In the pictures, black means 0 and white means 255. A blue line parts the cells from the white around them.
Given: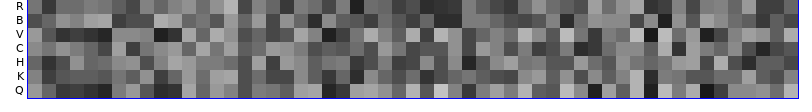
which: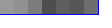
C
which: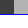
V
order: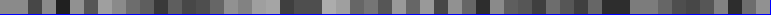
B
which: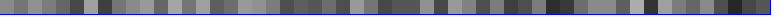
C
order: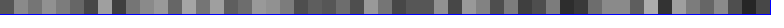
C
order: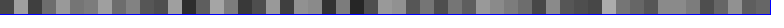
H
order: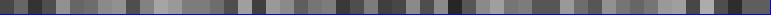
H

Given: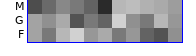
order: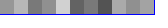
G
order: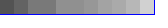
G
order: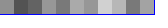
F
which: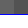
F
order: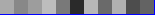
M
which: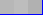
M

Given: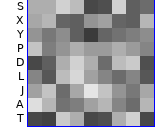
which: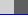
S
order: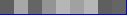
X
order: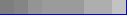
P
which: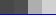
T
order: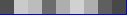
D

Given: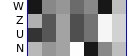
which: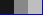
N
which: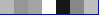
N

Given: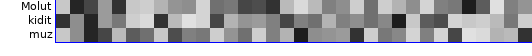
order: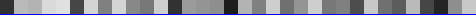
muz
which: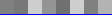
muz
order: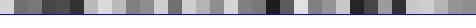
Molut
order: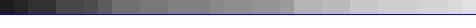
muz
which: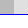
kidit

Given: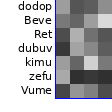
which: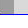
Beve
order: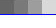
Beve

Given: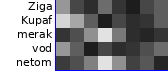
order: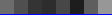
vod
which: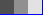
merak
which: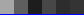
Kupaf
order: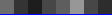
Ziga
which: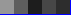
vod
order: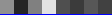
netom
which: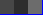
Ziga

